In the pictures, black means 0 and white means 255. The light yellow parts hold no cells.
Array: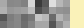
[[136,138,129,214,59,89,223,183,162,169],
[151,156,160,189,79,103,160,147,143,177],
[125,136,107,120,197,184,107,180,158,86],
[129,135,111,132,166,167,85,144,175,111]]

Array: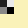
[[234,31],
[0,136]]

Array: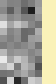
[[130,132,110,125,153,149],
[94,137,85,29,161,136],
[136,147,126,127,149,166],
[166,197,173,135,117,224],
[133,146,105,110,172,180],
[126,142,105,156,161,142],
[137,126,136,150,117,124],
[144,153,151,133,146,184],
[166,202,180,140,113,233],
[212,122,184,164,81,186],
[120,149,169,138,107,115],
[213,40,109,204,189,82]]

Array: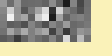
[[109,151,105,107,109,99,139,95,26,132,71,110,153],
[207,145,87,122,164,217,50,211,127,106,80,113,135],
[242,148,166,96,202,236,28,161,97,123,129,115,127],
[94,100,79,132,108,80,134,114,155,105,111,120,122],
[165,132,170,128,150,168,66,125,57,109,149,138,114],
[102,59,99,129,110,97,131,94,217,96,186,115,90]]

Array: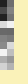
[[110,33],
[130,74],
[115,34],
[242,218],
[104,105],
[122,130],
[217,138],
[190,243],
[151,174],
[179,210]]

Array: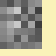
[[82,125,94,136,146,104],
[170,201,81,151,64,141],
[124,97,132,85,120,111],
[175,200,86,166,61,144],
[157,127,124,117,86,136],
[142,86,149,95,88,130],
[115,133,113,120,133,98]]

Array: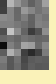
[[182,149,123,97,116,160,61],
[133,104,153,134,115,128,64],
[133,105,126,99,127,117,139],
[130,120,111,97,130,125,129],
[196,140,100,60,83,142,79],
[112,102,115,108,101,105,102],
[128,109,164,157,106,135,12],
[177,142,64,42,65,124,94],
[88,112,72,91,96,93,124],
[87,106,78,95,88,90,114]]
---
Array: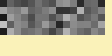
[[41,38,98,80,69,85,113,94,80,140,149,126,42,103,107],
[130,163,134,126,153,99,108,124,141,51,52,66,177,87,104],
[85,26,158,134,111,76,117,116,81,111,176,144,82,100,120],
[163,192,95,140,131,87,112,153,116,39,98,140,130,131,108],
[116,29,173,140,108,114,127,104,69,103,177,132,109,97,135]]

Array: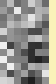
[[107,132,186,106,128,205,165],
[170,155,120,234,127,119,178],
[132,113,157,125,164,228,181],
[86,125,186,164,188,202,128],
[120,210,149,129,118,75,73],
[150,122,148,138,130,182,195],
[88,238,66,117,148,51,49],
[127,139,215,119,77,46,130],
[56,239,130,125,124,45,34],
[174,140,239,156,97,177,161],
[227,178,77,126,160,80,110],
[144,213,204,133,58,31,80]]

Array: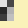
[[71,227],
[178,41],
[191,61]]

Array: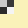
[[56,201],
[244,43]]

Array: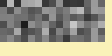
[[102,49,184,48,164,168,179,56,77,144,53,57,54,101,154],
[151,123,78,140,109,84,93,150,144,106,124,166,185,93,156],
[120,128,129,112,113,94,115,81,148,90,118,90,104,58,83],
[173,78,130,105,28,143,120,141,100,71,126,198,148,115,137],
[93,104,98,168,69,83,97,173,72,130,103,163,78,92,154],
[121,112,136,105,76,134,100,136,87,107,58,115,111,96,154]]

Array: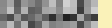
[[182,137,166,92,150,134,109,145,190,129,208,189,74,148],
[204,141,193,101,178,94,102,165,170,138,192,186,61,153],
[60,102,76,148,88,105,132,95,47,114,32,51,167,91],
[188,136,186,115,176,72,101,166,129,139,146,157,73,141]]

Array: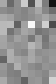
[[19,169,105,142,203,81,193,124],
[110,140,132,141,132,146,166,135],
[148,169,161,139,134,142,152,166],
[75,185,187,98,162,248,140,207],
[139,185,116,141,166,156,117,125],
[152,165,140,161,151,120,159,117],
[141,163,152,145,149,182,164,124],
[151,141,174,142,134,166,142,147],
[154,101,173,164,155,168,153,142],
[144,152,130,175,152,141,132,148],
[166,147,130,126,157,150,143,135],
[210,169,138,132,99,147,151,130]]

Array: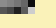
[[13,139,130,118,102],
[205,85,70,32,92]]
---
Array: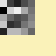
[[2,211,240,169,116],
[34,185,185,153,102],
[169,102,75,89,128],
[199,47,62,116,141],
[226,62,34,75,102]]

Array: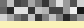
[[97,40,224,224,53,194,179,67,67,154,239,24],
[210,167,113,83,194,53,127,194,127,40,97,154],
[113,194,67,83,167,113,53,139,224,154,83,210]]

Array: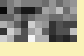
[[51,206,163,81,163,191,96,51,81,81,191],
[96,124,148,124,124,124,108,148,108,136,148],
[96,96,136,81,108,136,136,108,108,136,124],
[176,148,96,51,206,163,148,51,81,66,66],
[206,176,81,81,245,176,176,36,51,36,66],
[9,124,66,23,23,66,163,148,191,108,163]]

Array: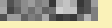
[[82,156,156,98,126,112,168,82,56,69,56,112,180,126],
[156,82,112,140,156,126,140,56,180,195,168,56,82,156],
[168,69,98,140,112,140,98,112,208,195,195,69,82,126]]

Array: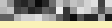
[[96,96,180,210,210,223,180,167,96,51,10,81,37,37,167,23],
[180,194,66,81,37,51,96,81,237,51,152,223,210,167,81,152],
[194,138,51,37,66,10,37,110,194,152,194,180,210,223,66,223]]

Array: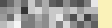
[[186,215,245,125,125,155,141,200,125,215,141,95,141,95],
[155,109,215,141,125,171,141,200,230,141,80,186,66,125],
[141,155,171,52,200,215,171,200,200,171,200,155,186,186],
[80,109,155,109,200,125,171,95,80,141,95,80,125,230]]

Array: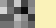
[[159,98,201,69,130],
[84,84,189,144,54],
[114,114,159,130,98],
[213,114,69,11,144]]

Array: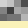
[[130,64,168,156],
[209,194,142,78],
[103,117,117,181]]
